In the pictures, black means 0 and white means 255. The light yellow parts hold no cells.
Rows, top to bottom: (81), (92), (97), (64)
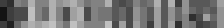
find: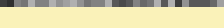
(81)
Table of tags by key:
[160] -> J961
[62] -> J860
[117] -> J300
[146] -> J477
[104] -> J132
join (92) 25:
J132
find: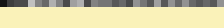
(92)
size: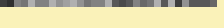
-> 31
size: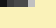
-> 5
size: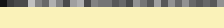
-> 32

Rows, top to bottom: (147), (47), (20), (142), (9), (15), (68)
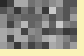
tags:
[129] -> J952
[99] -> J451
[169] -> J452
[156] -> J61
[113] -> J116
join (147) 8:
J61
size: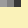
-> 3
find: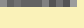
(20)
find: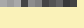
(9)

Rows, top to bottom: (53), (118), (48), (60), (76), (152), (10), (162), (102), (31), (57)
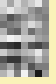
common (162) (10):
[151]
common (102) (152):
[151]

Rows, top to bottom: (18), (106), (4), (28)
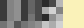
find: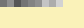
(28)
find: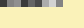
(106)
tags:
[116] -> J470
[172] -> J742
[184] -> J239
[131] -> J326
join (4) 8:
J239
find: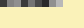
(4)
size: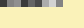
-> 9

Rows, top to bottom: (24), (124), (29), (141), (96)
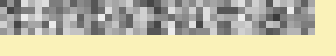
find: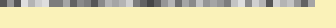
(24)
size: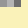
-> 3
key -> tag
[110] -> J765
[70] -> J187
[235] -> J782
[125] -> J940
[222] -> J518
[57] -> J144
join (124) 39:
J765
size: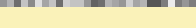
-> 28
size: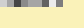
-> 9
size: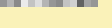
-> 14

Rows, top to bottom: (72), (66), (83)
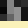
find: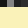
(72)
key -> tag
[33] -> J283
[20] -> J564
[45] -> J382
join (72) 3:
J382
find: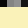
(66)

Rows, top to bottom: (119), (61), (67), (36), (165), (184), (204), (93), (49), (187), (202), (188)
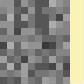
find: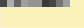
(204)
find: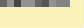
(165)
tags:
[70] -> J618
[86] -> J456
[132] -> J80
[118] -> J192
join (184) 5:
J80
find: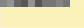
(61)

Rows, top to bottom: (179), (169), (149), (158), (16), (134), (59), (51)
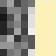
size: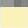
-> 4
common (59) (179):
[118]
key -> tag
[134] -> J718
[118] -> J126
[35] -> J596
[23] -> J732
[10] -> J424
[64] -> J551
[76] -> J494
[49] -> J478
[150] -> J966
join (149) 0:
J732
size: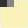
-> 2

